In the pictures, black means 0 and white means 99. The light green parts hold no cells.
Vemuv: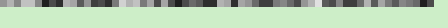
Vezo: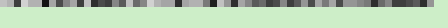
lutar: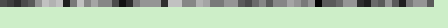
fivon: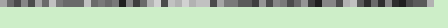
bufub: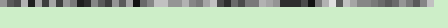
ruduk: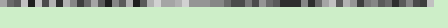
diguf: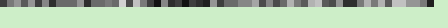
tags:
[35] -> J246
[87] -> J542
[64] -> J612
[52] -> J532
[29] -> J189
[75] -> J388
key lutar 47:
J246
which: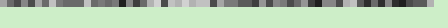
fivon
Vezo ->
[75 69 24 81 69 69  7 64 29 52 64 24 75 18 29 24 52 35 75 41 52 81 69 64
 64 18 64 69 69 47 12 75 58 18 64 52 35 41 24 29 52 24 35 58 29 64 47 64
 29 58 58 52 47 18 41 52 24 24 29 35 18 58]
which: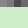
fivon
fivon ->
[64 41 29 52 29 64 41 75 47 41 41 41 75 41 47 41 47 12 52 24 41 69 81 29
 75 69 81 69 75 75 29 64 47 47 35 35 24 58 29 52 47 29 41 58 24 12 52 52
 29 69 75 35 18 41 18 52 18 12 29 35 35 69]

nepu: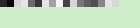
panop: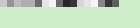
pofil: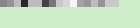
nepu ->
[15  3 83 89 41 21 89 63 95 26 83 46 36 31 52 89 83]
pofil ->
[52 58 73 15 73 73 26 46 78 83 95 63 58 73 58 78 78]
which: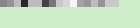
pofil
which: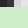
panop
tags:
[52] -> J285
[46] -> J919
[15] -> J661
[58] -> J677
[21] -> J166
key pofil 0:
J285

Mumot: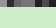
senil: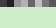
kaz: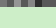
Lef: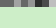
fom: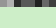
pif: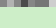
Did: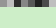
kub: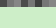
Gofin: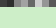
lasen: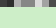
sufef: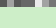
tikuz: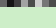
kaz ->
[46 34 58 34 52 18 34 34]
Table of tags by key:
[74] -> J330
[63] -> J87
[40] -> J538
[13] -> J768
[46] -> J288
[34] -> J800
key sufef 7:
J288
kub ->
[29 46 52 29 46 24 46 52]

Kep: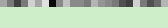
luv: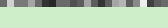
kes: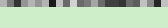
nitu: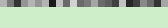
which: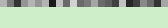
nitu
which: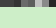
kes
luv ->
[41 81 47 47 64 41 20 15 41 41 31 36 64 36 20 36 64 70 36 53 92 25 36 41]

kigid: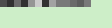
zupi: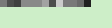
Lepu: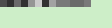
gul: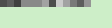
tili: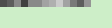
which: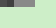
zupi
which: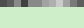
tili
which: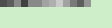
tili
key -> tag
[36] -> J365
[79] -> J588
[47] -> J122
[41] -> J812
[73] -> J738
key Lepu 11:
J812
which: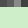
tili

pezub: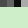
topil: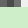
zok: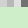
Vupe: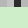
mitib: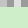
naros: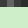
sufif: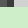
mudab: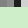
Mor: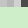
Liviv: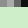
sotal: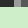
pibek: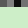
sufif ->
[34 23 81 81]
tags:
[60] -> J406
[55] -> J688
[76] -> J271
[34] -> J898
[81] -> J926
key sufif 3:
J926

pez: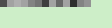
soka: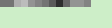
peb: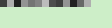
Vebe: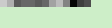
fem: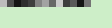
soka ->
[45 45 68 73 57 51 45 35 18 40 57 57 51]
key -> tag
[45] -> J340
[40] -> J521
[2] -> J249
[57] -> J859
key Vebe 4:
J521

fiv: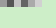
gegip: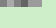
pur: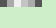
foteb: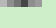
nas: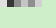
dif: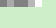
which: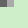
fiv
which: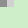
nas
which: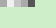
pur
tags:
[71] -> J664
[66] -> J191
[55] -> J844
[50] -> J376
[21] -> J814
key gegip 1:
J191
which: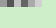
fiv
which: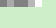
dif

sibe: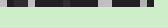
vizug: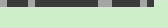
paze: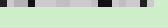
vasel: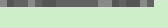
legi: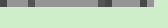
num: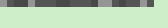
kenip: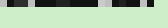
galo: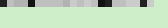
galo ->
[13 74 69 69  7 74 74 74 74 69 79 74 79 74  7 13 74 74 79 79 13 79]
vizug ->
[64 23 23 23 64 23 23 23 23 23 23 23 23 23 64 64 23 23 23 23 64 23]
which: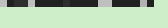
sibe
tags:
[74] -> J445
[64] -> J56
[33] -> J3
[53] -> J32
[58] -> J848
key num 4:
J848

